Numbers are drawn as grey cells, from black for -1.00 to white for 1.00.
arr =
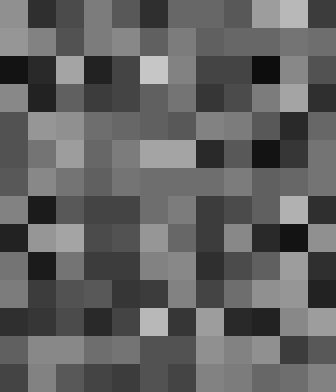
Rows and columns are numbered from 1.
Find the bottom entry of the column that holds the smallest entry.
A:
-0.19
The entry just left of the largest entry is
-0.47
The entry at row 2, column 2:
0.02
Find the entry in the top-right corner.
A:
-0.53
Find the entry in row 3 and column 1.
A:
-0.85
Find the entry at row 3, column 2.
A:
-0.68
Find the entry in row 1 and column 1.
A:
0.13
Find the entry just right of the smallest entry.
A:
0.07
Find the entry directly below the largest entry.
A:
-0.25
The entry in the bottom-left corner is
-0.47
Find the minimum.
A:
-0.90
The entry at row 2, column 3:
-0.36
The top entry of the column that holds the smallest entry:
0.23
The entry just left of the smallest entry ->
-0.47
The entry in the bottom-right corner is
0.02
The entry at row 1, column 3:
-0.41
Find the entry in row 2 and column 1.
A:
0.18
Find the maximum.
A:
0.55
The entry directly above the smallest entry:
-0.19
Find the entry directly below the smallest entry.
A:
-0.03
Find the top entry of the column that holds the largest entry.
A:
-0.63

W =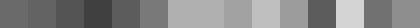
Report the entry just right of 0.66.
-0.11
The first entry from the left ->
-0.17
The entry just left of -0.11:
0.66
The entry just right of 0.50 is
0.22

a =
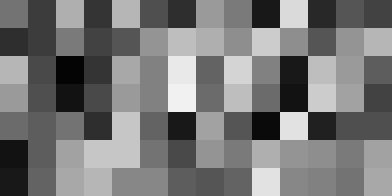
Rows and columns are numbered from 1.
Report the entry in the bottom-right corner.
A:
0.32
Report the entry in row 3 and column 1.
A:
0.43
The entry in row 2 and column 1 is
-0.64
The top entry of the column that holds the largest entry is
-0.64
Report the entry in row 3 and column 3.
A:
-0.97
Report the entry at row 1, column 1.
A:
-0.10
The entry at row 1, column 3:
0.37
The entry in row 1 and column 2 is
-0.53
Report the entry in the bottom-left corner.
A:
-0.81
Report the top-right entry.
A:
-0.48
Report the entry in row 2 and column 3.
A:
-0.04
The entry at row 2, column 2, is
-0.53
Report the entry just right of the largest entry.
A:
-0.16
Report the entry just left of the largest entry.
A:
0.01
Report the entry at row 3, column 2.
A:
-0.43
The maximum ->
0.89
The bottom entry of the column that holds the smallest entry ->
0.32

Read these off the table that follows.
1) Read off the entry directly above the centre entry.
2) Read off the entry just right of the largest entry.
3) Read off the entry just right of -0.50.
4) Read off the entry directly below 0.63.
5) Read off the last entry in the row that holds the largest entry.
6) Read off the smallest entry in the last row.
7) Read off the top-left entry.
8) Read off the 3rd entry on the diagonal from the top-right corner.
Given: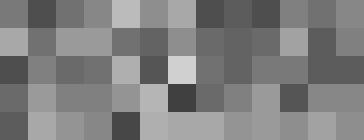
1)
0.11
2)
-0.11
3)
-0.17
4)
-0.50
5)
-0.28
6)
-0.44
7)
-0.05
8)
-0.05

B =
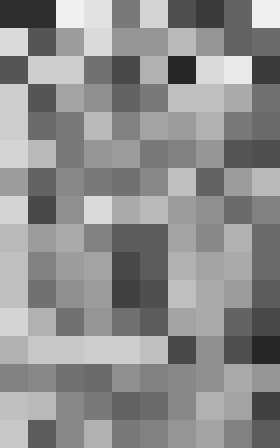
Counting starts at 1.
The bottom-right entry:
-0.28
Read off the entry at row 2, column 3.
0.22
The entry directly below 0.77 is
0.71
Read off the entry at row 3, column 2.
0.61
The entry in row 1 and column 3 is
0.88
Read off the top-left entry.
-0.64
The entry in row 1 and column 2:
-0.64
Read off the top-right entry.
0.88
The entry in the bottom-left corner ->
0.56
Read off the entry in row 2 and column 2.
-0.33
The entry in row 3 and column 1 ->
-0.33
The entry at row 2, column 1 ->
0.71
